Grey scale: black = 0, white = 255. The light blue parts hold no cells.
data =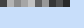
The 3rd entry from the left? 139
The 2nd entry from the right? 81
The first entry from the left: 66

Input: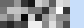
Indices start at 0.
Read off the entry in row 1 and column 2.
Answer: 195
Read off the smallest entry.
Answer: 8
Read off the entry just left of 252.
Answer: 163
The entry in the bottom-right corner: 78
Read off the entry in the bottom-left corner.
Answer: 65
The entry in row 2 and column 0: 163
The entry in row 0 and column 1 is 105
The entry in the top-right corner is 208
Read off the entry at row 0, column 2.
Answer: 151
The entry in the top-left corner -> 105
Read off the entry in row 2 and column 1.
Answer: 121
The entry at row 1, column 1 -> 195

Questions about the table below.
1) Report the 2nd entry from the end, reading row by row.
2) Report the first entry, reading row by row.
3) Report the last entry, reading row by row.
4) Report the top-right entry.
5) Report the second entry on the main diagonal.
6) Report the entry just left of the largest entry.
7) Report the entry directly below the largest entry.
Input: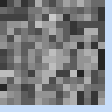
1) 53
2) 37
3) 161
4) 106
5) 93
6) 77
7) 161
